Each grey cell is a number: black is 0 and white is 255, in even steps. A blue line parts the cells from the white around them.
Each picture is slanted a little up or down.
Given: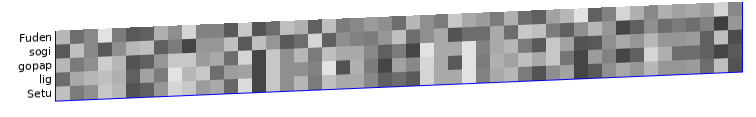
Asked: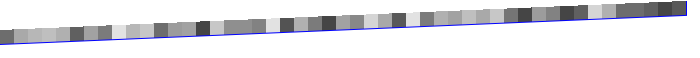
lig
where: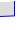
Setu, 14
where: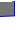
lig, 37
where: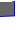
Setu, 13
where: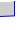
gopap, 4
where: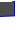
gopap, 49

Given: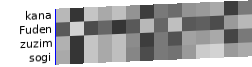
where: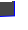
zuzim, 13
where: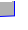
zuzim, 1
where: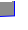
zuzim, 6

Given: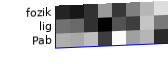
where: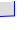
fozik, 8
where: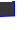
fozik, 5
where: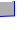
Pab, 1
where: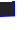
fozik, 1
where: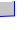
lig, 7

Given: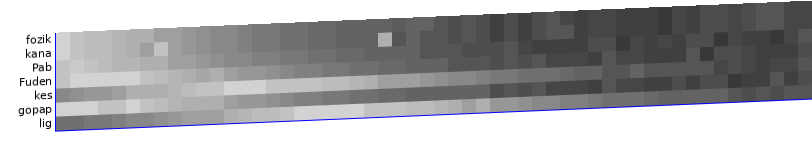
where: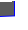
fozik, 25
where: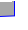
Fuden, 11
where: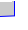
Pab, 2

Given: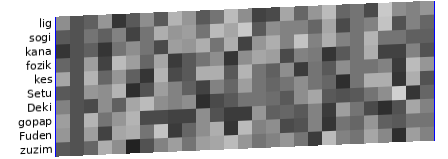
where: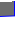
Deki, 16
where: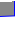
zuzim, 24
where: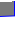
fozik, 19

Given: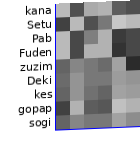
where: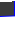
Pab, 5
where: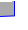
kana, 3
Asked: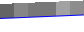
sogi
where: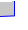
Setu, 5
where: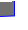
kes, 3
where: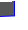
gopap, 4
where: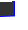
Fuden, 5

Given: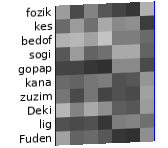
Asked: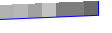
bedof
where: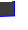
kes, 7
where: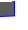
Deki, 5
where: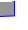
kana, 7

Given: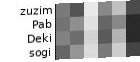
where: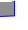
Pab, 2
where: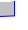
zuzim, 5

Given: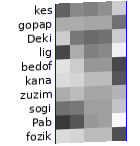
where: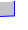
sogi, 5
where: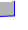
zuzim, 5
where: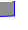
kes, 4

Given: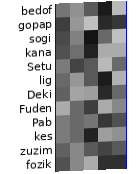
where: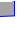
Deki, 2
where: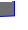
kana, 2

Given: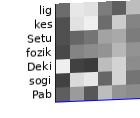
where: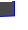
fozik, 1
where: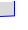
sogi, 2
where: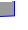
Pab, 2

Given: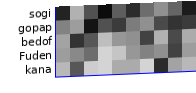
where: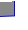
Fuden, 2
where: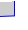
kana, 3

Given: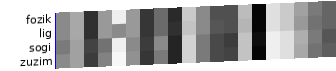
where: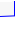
zuzim, 5
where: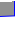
zuzim, 6
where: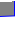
zuzim, 4

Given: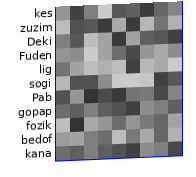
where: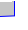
sogi, 7
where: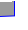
bedof, 1

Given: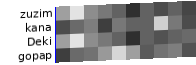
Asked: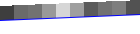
gopap
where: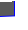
gopap, 7

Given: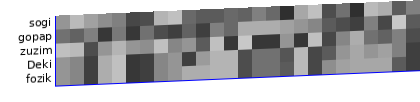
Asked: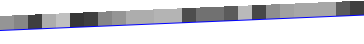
fozik
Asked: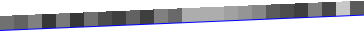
gopap
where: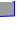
Deki, 11
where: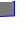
gopap, 5
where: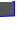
Deki, 17

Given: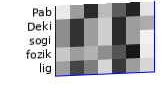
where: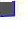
fozik, 5
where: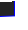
Pab, 6
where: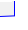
sogi, 7

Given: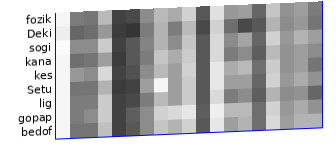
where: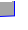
sogi, 14
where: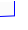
sogi, 1
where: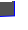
kes, 6
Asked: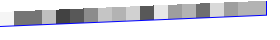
bedof
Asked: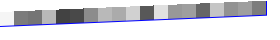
fozik
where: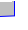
bedof, 4
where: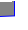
sogi, 7

